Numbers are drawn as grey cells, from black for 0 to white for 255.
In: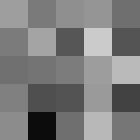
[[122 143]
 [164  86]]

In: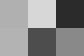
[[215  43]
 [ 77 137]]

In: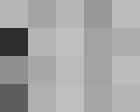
[[164 183]
 [181 191]]

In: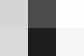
[[ 76 254]
 [ 29 245]]

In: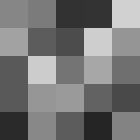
[[123  50]
 [ 92  76]]

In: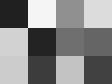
[[245 144]
 [ 35 111]]

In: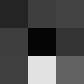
[[62 66]
 [ 5 52]]

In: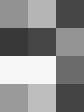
[[181  69]
 [ 69 147]]
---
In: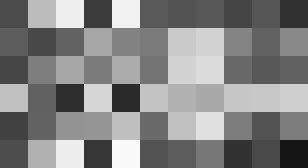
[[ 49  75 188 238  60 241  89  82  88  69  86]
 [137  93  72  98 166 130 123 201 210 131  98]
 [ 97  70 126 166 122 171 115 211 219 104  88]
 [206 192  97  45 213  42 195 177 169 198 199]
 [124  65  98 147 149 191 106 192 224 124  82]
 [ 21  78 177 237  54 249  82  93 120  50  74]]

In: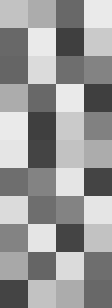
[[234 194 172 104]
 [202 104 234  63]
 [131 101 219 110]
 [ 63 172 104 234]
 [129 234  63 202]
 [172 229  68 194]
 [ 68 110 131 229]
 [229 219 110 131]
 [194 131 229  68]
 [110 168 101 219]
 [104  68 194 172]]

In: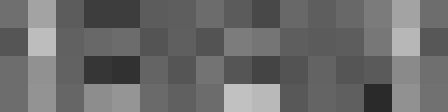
[[109 111 163  92  61  61  92  94 108  91  72 104  94 104 123 163]
 [ 87  85 189  97 104 108  84  95  83 124 117  94  91  93 119 183]
 [111 109 145  98  54  49 100  85 115  85  68  83  99  85  90 138]
 [113 109 147 102 141 149 106  96 108 193 185  88 100  95  42 145]]

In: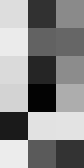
[[138 221  49]
 [102 235  98]
 [140 218  37]
 [173 211   3]
 [227  26 226]
 [ 51 236  90]]

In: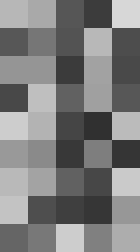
[[215 183 169  86  60]
 [ 77  87 118  83 184]
 [ 73 149 149  59 162]
 [ 87  72 191  97 160]
 [187 205 179  69  48]
 [ 53 153 138  56 126]
 [202 185 163  97  71]
 [151 195  78  63  54]
 [173 101 120 205 128]]

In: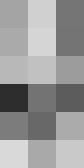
[[117 164 208]
 [116 170 213]
 [156 184 193]
 [ 92  45 115]
 [171 124 104]
 [201 217 169]]

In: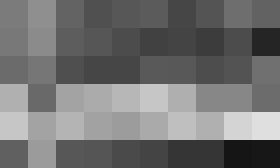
[[ 98 123 143  99  80  87  91  70  84 110]
 [ 37 120 139  93  86  76  65  68  60  76]
 [112 107 118  79  70  70  89  88  77  83]
 [108 176 105 163 171 183 198 175 135 135]
 [223 198 163 180 162 156 170 191 176 212]
 [ 23  96 155  87  85  74  68  53  53  21]]

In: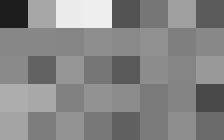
[[ 91  29 167 236 238  82 118 159]
 [136 135 135 133 142 137 144 127]
 [153 138  98 150 119  89 141 133]
 [ 73 173 168 129 146 140 122 132]
 [107 164 125 147 120  97 122 142]]

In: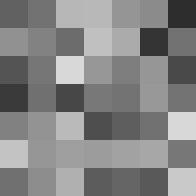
[[ 45  97 114 183 184 149 139]
 [114 145 130 108 192 171  52]
 [ 73  84 118 216 151 126 150]
 [115  58 112  71 120 115 152]
 [216 129 147 186  78  94 113]
 [119 195 150 159 156 162 167]
 [201 112 141 176  92 101  89]]
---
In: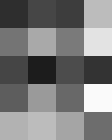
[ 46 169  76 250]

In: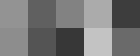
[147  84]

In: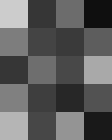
[204  68  72  82]

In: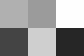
[176 207]

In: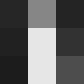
[ 38 230  77]

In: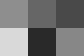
[142  41]
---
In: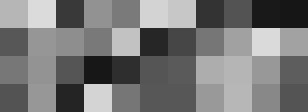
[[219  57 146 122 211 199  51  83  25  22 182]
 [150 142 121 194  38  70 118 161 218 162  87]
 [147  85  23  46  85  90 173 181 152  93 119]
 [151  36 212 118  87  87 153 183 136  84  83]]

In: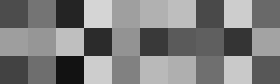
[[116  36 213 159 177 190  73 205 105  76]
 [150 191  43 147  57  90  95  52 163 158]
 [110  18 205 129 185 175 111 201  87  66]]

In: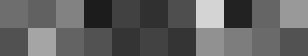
[[ 97 130  28  65  48  78 212  34 101 153 110]
 [165  99  82  52  66  52 145 125 106  82  81]]

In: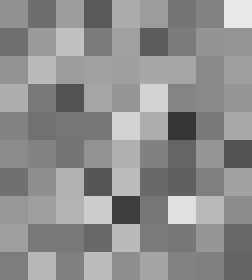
[[110 157  89 171 156 117 130 232 145]
 [154 193 123 160  92 124 148 149 112]
 [185 156 160 159 167 165 138 159 146]
 [120  83 166 150 210 132 137 150 174]
 [113 118 118 210 172  54 121 168 130]
 [131 117 146 176 129 101 149  82 139]
 [143 177  86 188 105  96 127 162 112]
 [158 179 204  61 118 224 184 141 151]
 [120 120 104 186 123 119 150 104 158]
 [182 129 187 142 164 130 127 100 125]]

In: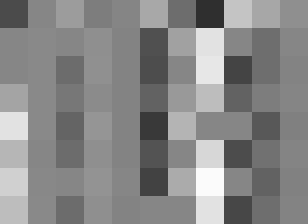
[[134 156 125 133 168 109  47 196 167 143  75]
 [137 134 143 131  80 161 226 134 110 134 134]
 [137 108 144 131  77 134 231  68 110 131 134]
 [137 119 139 131  98 153 189  98 125 133 164]
 [137 100 149 131  57 180 134 134  88 128 226]
 [134 108 143 131  83 134 215  76 113 132 182]
 [136 134 147 134  66 171 251 134  98 129 208]
 [137 108 143 131 134 134 226  71 110 131 189]]

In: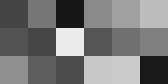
[[118  23 138 160 188  68]
 [ 69 235  84 112 128  82]
 [ 94  75 198 202  24 144]]
